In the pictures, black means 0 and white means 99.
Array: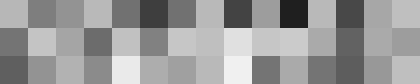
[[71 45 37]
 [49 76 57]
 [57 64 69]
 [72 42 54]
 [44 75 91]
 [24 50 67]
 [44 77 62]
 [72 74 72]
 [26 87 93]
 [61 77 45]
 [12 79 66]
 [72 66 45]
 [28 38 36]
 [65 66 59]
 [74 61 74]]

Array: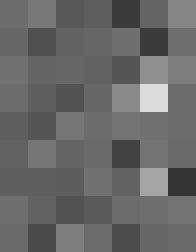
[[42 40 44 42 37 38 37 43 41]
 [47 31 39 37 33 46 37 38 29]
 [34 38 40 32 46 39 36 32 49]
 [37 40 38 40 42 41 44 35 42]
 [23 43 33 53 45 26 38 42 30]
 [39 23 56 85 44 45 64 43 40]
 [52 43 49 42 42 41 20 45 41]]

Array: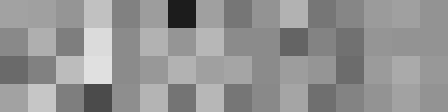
[[63 53 41 63]
 [62 68 50 77]
 [58 49 73 49]
 [75 85 87 29]
 [50 54 54 55]
 [61 69 59 70]
 [11 58 69 45]
 [62 71 62 71]
 [46 54 64 46]
 [57 54 54 53]
 [69 39 61 64]
 [46 51 58 43]
 [52 44 42 51]
 [60 58 60 57]
 [62 57 66 63]
 [57 57 59 57]]

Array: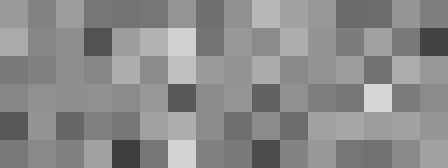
[[60 66 47 52 34 47]
 [51 52 50 56 57 53]
 [61 55 55 55 40 50]
 [46 32 52 56 50 63]
 [45 61 67 54 46 24]
 [46 69 54 59 62 46]
 [58 81 75 34 67 82]
 [43 45 60 54 54 50]
 [56 59 57 58 43 47]
 [71 54 66 38 54 29]
 [63 67 53 56 42 51]
 [59 57 57 49 62 59]
 [41 48 61 46 65 46]
 [42 62 44 83 61 44]
 [58 47 67 48 63 53]
 [49 26 59 54 58 63]]

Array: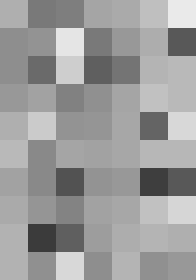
[[68 55 55 59 68 72 63 66 69 69]
 [47 57 41 63 79 53 53 58 23 56]
 [49 89 80 50 57 64 32 51 37 84]
 [64 47 37 56 58 63 57 63 61 55]
 [66 59 45 64 65 65 59 65 67 70]
 [74 67 70 75 39 71 24 75 70 56]
 [91 34 72 72 84 71 34 83 68 59]]

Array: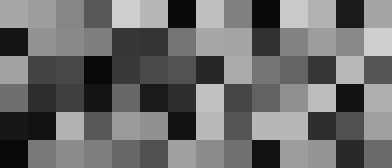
[[65  8 63 43  9  3]
 [61 57 26 17  7 47]
 [52 53 28 25 69 54]
 [34 49  3  8 34 49]
 [80 21 22 40 60 40]
 [71 20 29 10 56 31]
 [ 4 45 32 18  7 62]
 [74 65 15 75 72 54]
 [50 64 66 27 33 44]
 [ 4 19 45 38 71  7]
 [78 51 39 56 71 61]
 [69 61 21 73 18 58]
 [10 53 72  7 31 16]
 [64 80 33 68 62 41]]

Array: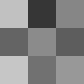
[[75 39 77]
 [21 54 44]
 [52 36 59]]
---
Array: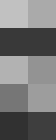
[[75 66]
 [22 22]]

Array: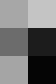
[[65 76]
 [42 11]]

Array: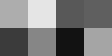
[[67 89]
 [23 52]]

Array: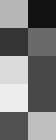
[[71  7]
 [20 41]]

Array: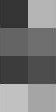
[[20 70]
 [39 43]]

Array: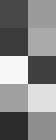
[[28 60]
 [23 66]]
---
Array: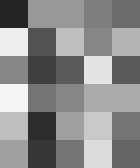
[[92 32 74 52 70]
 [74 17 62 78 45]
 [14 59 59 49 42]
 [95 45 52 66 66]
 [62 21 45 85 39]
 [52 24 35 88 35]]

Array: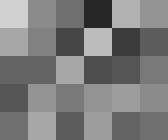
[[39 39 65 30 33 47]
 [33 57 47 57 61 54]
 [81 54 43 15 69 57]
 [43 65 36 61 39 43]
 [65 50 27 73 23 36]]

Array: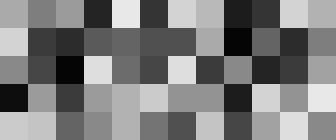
[[66 49 60 14 90 20 82 72 11 20 82 69]
 [79 76 39 53 69 45 31 76 27 63 86 53]
 [ 5 60 23 60 69 79 57 57 11 82 57 90]
 [82 23 17 35 39 31 31 66  2 39 17 49]
 [53 27  2 86 42 27 86 23 53 14 23 63]]

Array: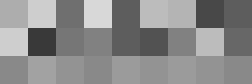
[[53 63 57 53 60 57 60 57 53]
 [80 22 46 50 36 32 50 73 40]
 [67 80 43 84 36 73 70 28 36]]

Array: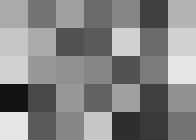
[[66 45 62 41 52 25 70]
 [ 7 28 59 38 62 25 56]
 [81 59 56 52 32 48 89]
 [89 35 52 77 18 22 45]
 [77 66 32 35 81 41 81]]

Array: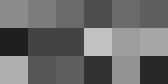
[[54 48 41 30 41 37]
 [68 33 37 19 57 15]
 [12 26 26 75 61 65]]
